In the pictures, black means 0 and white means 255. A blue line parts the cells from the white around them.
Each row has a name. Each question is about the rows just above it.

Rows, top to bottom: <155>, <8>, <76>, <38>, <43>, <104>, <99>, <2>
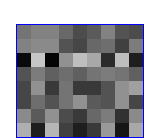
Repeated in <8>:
[138]
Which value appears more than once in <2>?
[30]
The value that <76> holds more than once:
[190]
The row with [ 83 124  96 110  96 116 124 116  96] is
<38>
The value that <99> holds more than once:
[138]

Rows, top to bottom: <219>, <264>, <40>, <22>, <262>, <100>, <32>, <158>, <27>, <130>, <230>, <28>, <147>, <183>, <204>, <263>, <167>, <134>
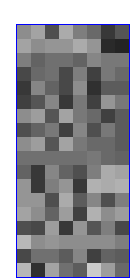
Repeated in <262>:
[92]
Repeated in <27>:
[105]
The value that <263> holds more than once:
[141]
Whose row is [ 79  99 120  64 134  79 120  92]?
<158>
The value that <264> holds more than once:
[149]

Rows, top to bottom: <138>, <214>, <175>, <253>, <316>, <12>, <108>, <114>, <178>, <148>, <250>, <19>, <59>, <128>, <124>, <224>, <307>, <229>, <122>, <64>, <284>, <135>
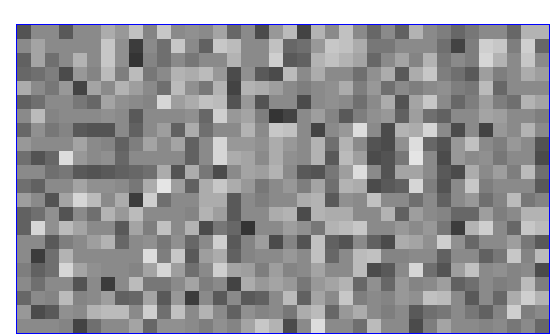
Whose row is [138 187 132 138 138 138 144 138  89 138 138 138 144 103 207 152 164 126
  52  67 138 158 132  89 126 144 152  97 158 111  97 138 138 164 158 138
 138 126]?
<108>
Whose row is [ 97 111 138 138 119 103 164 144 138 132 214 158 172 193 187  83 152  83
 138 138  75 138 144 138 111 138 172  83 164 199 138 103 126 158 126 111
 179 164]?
<12>
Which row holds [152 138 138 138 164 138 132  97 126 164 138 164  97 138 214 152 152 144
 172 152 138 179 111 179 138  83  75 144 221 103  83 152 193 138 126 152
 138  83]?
<178>
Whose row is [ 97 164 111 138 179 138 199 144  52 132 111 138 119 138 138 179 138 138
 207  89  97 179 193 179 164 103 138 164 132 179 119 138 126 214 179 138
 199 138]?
<175>
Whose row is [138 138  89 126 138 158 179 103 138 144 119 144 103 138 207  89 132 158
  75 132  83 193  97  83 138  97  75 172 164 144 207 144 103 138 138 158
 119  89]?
<224>

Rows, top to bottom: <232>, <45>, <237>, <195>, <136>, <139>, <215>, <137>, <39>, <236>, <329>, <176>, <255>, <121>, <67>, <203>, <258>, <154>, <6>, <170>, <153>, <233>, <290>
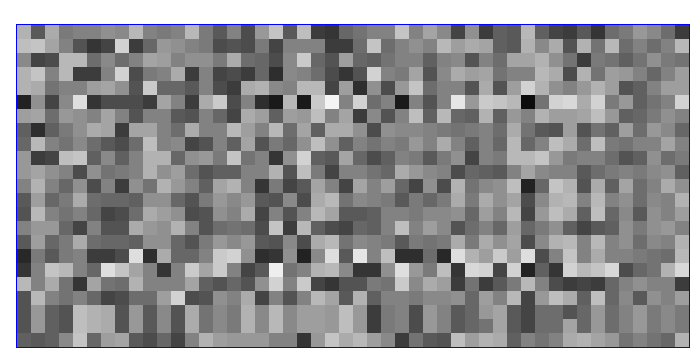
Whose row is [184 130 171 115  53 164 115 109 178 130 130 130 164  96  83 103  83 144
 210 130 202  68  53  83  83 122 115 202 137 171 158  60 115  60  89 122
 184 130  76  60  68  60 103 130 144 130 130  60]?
<6>
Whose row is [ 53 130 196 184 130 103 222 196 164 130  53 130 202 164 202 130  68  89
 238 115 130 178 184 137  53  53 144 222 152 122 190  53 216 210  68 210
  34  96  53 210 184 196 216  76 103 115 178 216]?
<154>

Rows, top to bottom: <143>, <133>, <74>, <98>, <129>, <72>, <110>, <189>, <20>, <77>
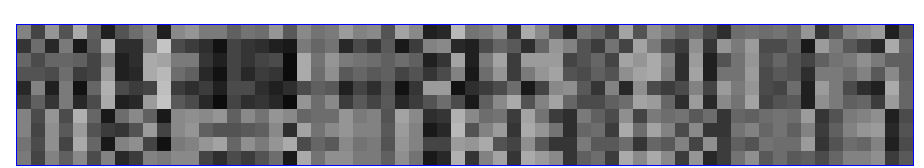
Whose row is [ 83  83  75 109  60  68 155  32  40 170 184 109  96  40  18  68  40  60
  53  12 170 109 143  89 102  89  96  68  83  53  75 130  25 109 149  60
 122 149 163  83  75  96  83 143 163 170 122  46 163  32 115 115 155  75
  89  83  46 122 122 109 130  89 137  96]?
<98>
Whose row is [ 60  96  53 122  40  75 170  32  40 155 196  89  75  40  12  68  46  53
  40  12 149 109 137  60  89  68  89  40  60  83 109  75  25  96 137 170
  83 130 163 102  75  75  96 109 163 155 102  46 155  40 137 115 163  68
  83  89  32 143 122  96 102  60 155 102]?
<72>
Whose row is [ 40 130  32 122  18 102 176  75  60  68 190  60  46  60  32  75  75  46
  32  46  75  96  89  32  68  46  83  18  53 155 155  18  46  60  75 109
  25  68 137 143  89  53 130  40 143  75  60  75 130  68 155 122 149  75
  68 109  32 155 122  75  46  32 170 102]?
<129>

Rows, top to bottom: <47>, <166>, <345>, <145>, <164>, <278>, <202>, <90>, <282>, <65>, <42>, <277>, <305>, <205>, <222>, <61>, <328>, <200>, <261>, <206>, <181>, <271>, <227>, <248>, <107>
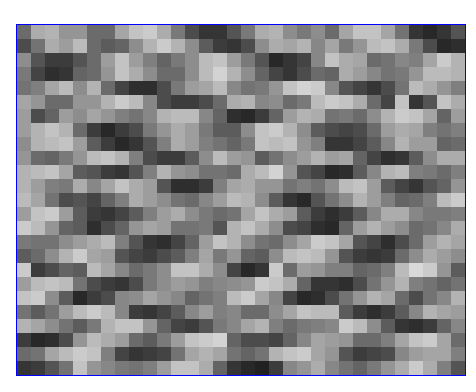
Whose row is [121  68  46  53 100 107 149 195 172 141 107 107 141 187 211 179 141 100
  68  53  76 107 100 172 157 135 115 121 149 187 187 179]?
<145>
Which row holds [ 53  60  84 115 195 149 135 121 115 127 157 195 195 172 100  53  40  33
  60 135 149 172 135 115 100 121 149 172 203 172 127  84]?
<107>
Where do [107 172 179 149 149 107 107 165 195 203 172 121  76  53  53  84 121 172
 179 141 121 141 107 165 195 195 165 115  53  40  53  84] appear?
<47>
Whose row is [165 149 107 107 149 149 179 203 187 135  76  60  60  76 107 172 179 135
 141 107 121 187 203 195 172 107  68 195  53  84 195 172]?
<278>

